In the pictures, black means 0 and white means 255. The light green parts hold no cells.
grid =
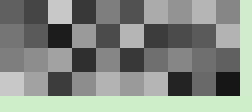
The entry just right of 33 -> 104
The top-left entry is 96
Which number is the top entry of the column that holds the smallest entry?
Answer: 133
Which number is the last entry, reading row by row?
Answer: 19
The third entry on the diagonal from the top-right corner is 133
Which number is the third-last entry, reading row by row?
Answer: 33
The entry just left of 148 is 170
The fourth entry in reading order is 54
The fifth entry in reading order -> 125
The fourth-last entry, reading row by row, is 183
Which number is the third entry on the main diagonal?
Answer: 162
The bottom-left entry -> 199

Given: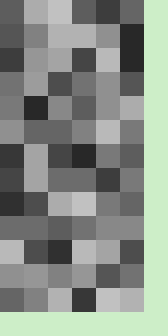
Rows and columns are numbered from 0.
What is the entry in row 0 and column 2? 193
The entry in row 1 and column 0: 85
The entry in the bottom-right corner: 178
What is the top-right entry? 101
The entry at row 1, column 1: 129
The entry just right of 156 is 77
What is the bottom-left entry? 101
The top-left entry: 93
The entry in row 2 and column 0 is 61

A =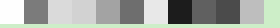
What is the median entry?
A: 163
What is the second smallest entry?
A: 75
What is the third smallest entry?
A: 96

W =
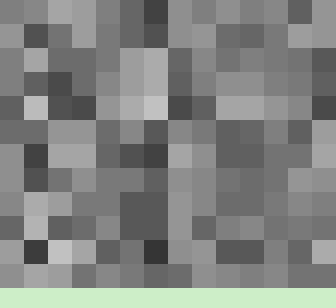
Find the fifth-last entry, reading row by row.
135
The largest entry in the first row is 165
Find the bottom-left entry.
143
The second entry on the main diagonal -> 81
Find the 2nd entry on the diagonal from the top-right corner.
157
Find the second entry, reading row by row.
135
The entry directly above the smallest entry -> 88
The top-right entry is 149
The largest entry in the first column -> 157
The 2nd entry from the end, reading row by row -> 115
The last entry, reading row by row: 115
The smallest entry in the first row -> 66
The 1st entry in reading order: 127
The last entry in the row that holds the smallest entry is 171
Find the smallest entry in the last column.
74
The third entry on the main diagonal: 108
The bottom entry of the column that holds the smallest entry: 102
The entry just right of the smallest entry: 143
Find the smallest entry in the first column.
96
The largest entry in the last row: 165
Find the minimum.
53

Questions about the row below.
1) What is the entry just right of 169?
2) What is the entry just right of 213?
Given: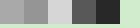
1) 149
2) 88

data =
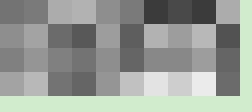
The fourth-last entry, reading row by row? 227
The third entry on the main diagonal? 128
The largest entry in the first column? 163
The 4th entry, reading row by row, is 177
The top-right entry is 171
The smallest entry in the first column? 114
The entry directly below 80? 100
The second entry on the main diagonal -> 163
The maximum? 234
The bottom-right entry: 107
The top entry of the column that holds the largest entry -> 59
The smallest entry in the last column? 80

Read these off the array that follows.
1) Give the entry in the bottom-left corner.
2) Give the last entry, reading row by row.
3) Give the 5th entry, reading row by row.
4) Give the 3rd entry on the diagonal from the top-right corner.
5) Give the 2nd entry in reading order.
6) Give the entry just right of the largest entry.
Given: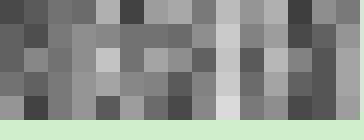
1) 150
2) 156
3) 176
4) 130
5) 91
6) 122

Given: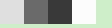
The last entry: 252
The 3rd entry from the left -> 57

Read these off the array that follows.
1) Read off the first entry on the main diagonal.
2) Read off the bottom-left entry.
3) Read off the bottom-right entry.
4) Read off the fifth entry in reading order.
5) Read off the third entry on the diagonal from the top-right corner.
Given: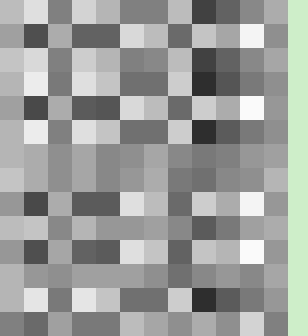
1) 188
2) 128
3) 128
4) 180
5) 98

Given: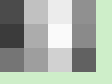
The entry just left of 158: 117
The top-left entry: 75
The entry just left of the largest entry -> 172

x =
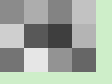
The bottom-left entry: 116
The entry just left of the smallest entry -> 88
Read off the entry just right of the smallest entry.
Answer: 180
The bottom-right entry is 102

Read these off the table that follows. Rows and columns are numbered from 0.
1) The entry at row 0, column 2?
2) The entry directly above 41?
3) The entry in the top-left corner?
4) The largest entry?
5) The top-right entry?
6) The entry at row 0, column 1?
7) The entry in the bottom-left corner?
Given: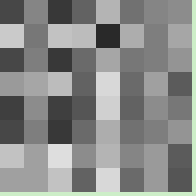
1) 56
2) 180
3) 71
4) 222
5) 140
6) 133
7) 160
